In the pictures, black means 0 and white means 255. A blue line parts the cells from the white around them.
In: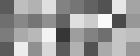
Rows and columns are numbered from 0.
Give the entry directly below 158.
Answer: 178
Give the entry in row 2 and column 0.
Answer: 124
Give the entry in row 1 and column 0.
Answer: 111
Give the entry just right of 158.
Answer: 130
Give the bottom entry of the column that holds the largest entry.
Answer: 170
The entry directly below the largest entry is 111
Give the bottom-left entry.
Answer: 90
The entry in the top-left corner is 90
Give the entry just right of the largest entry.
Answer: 74
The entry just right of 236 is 144
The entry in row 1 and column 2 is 117

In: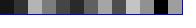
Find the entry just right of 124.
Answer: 69
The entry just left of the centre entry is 42
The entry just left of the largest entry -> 77
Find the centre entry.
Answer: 96

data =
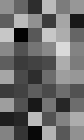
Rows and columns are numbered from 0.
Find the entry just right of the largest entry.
131
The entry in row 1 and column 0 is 94
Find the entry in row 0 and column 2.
45
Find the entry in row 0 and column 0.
145
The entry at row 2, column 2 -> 88
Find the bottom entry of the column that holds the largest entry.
88
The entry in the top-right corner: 151
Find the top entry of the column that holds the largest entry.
124
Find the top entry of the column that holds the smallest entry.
101
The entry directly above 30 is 158
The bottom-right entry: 145
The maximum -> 218
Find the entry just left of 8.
53
